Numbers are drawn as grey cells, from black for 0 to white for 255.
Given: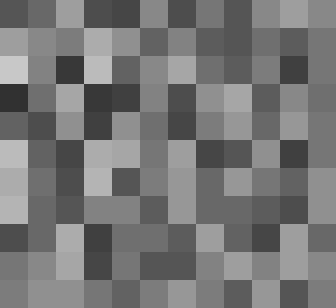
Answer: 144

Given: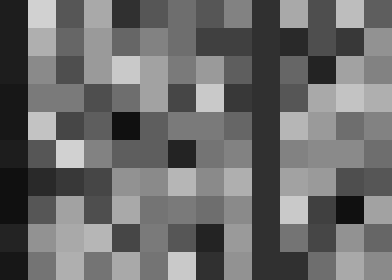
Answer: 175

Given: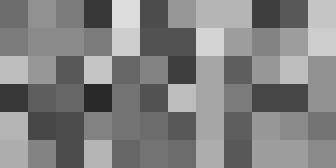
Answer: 76

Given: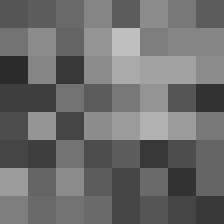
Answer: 114

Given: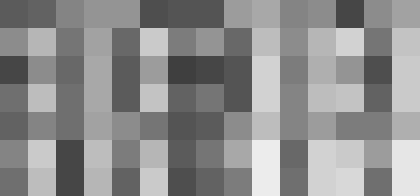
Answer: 70
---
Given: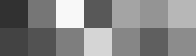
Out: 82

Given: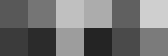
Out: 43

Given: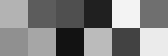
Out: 166

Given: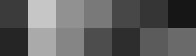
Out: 170

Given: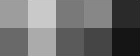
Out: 171

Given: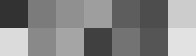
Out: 137

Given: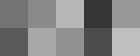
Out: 168
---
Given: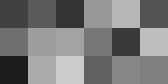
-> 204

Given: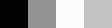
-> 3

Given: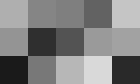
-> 120

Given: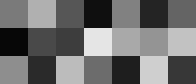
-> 108

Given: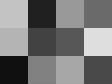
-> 16

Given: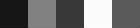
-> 129

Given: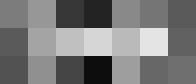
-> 13
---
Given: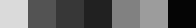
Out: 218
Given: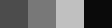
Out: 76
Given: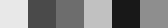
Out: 232
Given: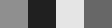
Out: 143
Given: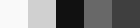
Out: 249
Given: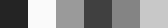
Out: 36
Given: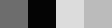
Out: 109
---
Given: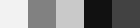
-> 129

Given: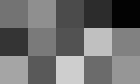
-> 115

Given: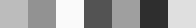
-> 159

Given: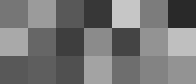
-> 118

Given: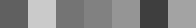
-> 129

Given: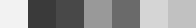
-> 153

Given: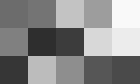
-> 128
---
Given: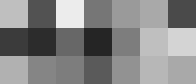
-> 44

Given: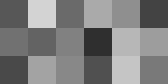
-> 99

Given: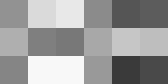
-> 127

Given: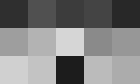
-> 179

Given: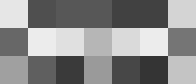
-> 236

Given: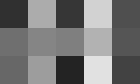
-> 133

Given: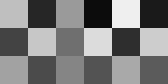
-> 199

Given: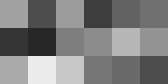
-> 39
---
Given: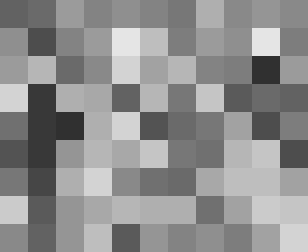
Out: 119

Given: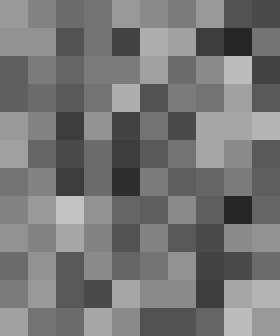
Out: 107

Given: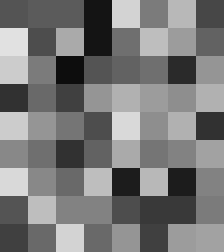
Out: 217

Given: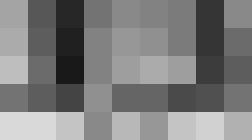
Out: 190

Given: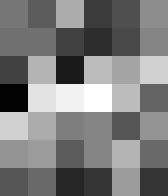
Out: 209

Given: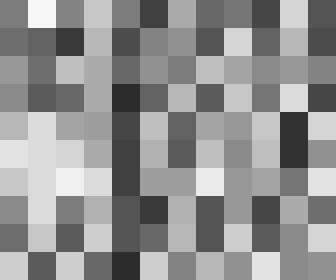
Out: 138

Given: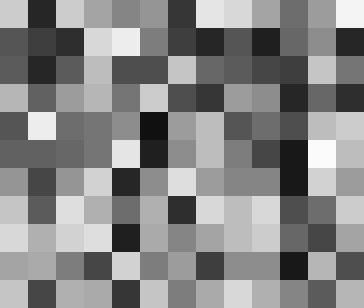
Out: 216

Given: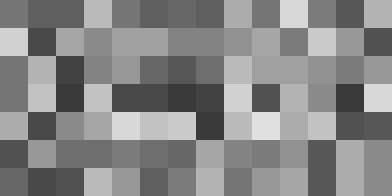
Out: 172
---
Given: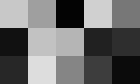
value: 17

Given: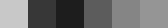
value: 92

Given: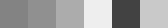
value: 144

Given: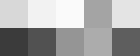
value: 94

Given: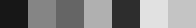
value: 101

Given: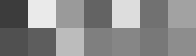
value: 93

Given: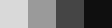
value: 154
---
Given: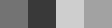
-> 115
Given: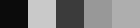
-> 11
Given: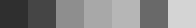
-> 47
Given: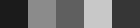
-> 27
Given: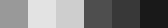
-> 153
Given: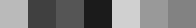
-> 186
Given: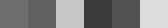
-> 110
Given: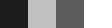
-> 27
